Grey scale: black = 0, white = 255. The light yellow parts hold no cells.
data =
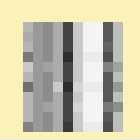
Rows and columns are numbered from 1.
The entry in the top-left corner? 181
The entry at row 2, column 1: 172
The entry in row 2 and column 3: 141
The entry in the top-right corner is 190
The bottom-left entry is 130
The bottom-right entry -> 190
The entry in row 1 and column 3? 141
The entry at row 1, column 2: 153
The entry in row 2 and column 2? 153
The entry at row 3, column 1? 181
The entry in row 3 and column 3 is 141

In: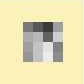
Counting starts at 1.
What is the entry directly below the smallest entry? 98
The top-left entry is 121
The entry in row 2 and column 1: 171
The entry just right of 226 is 130
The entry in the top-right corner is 159
